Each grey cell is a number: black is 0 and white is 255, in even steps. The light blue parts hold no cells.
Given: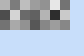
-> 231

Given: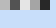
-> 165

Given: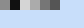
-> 118

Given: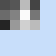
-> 187

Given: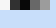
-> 104

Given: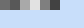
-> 127

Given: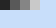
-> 133

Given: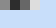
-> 103

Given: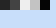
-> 195

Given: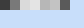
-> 195
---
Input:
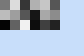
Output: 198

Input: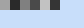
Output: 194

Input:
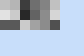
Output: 131

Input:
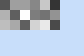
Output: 200

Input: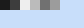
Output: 113

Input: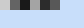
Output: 44

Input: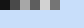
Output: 210

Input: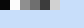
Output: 60

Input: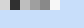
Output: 137
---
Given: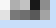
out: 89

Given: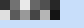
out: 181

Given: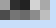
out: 140

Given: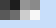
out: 205

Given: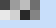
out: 40

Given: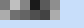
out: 67

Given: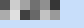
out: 194
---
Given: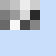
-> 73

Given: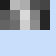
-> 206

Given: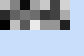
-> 88

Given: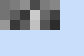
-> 93

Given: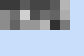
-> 151

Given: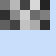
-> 194

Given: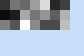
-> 251
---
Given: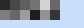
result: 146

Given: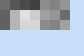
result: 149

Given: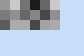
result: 71

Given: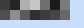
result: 69

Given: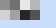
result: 38

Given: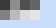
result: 219

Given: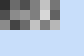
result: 215

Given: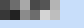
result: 212

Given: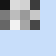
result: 154
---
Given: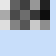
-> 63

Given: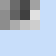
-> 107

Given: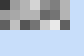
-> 145

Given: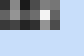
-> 76

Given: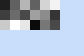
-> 97

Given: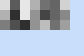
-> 113

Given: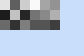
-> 249

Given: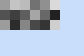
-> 114
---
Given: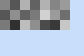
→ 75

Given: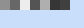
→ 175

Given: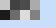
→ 108

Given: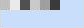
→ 201

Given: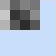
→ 86

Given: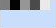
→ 150

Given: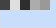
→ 46

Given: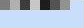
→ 29
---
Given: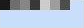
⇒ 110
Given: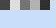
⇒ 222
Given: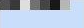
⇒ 57
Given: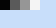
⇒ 90
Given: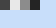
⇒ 232
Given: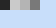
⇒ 202
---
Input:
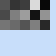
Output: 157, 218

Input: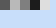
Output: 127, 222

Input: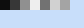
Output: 238, 238

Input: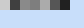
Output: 126, 204

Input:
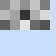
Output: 51, 227

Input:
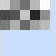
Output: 197, 251
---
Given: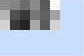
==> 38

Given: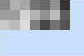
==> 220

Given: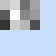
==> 182

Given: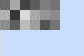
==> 187

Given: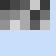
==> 169

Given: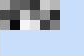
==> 245
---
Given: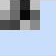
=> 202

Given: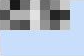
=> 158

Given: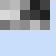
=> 174

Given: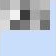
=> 166

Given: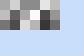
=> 169

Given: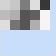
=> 211

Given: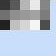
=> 54

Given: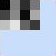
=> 3

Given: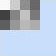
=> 248

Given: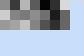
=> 141
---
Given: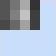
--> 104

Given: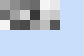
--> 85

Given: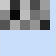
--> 168

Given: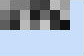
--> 38

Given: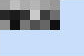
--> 16

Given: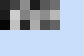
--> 193
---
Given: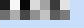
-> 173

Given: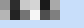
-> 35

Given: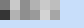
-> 178

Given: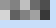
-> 97

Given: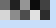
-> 140

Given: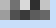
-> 80

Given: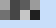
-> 70

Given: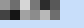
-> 21
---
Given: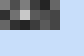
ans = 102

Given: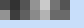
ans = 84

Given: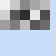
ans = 188

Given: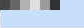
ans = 49

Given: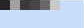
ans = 200

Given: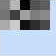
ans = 94

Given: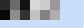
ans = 153

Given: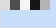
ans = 180
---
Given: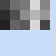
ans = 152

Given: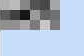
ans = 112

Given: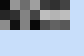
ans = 190

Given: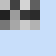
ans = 43

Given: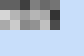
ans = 51

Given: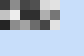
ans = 118

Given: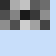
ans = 142
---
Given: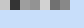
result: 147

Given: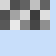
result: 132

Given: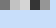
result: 150

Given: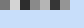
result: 138

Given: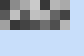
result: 111

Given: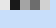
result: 164

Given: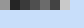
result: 79

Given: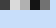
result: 114

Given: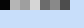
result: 137

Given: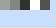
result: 133
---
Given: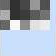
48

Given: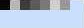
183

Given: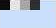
228

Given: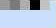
122

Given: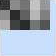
139

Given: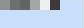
110

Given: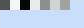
246

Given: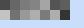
103
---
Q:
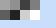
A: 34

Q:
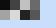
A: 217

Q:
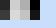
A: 217

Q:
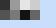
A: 121

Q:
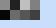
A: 107

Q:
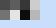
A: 228

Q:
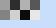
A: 208

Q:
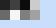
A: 245

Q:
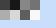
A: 216
